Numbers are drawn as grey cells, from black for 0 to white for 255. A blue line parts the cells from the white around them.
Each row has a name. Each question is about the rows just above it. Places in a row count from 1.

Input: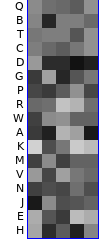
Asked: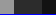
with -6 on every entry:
[147  38  38  12]
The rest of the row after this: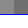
[105  92 145]
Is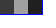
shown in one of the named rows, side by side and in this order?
no

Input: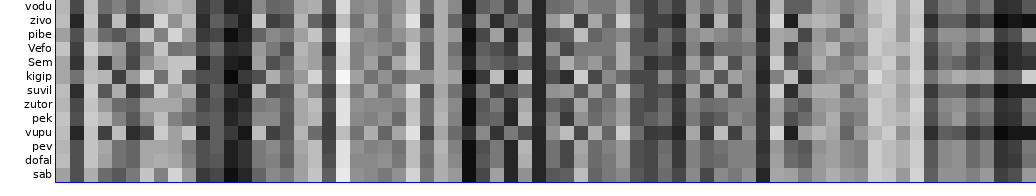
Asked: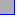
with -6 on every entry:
[168]
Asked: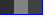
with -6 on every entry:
[ 39 123  58]
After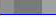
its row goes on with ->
[ 88  64  95  64 145 108 145 101 137  51 181  95  95 160 153 129 145 196
 203 160 203  80 121 129  95 121  45  51  88]
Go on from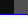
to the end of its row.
[121  38 181  38 114  72 166 108 129 153  80  72 108  58 129 101 114 129
 129  51 153 101  88 145 160 137 129 203 188 174 203  88 137 145 108 129
  51  64 121]
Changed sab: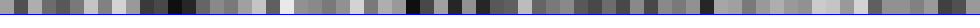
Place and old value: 54, [129]
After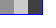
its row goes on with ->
[114 101  72 101  23  45  51]

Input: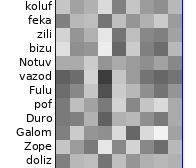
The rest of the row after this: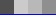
[116 149]
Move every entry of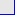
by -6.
[224]
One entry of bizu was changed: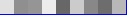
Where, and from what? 7, [128]

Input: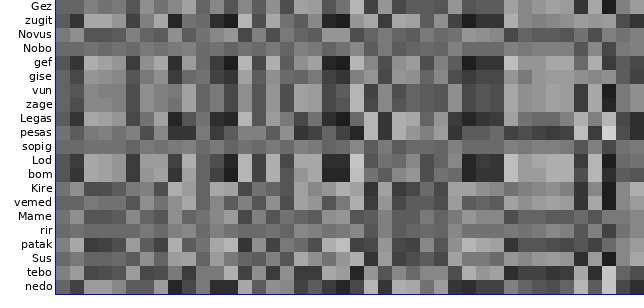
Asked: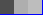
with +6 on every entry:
[ 84 180 195]
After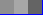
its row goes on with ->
[135  92 128  85 143  78 161 149  85 121 174  59 149  72  92  92  78 155
  92 100  92 161 143 155 161 155  53 167  30 135 155]
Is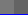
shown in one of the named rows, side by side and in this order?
yes
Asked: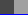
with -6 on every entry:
[ 66 155]
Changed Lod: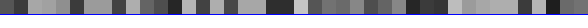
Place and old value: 5, [149]
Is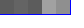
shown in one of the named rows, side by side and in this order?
yes
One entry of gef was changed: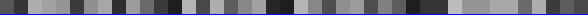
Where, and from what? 18, [143]

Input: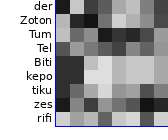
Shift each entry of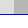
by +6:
[228 189]
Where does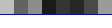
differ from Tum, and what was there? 2, [106]

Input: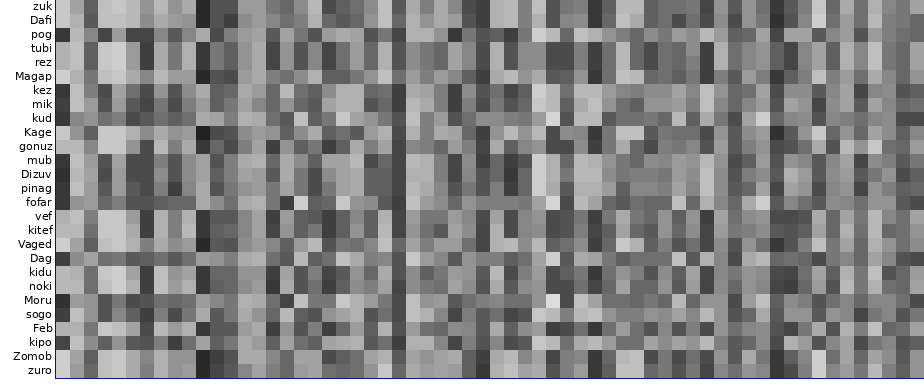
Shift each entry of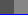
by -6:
[ 77 128]
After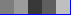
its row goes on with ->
[191 103 119  83 119  69 134 111 147 134  56  75 126 206 134 155 119 184
 126  95 147]
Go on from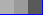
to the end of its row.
[140 155  89 119 147  75  95]
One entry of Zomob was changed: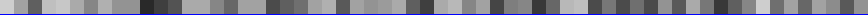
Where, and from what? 28, [162]
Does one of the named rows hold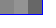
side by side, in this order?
no
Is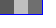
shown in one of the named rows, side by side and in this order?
no
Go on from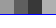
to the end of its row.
[191 162 170  83 126 155  56  95 191 191 103 119  83 119  69 134 111 147
 134  56  75 126 206 134 155 119 184 126  95 147]

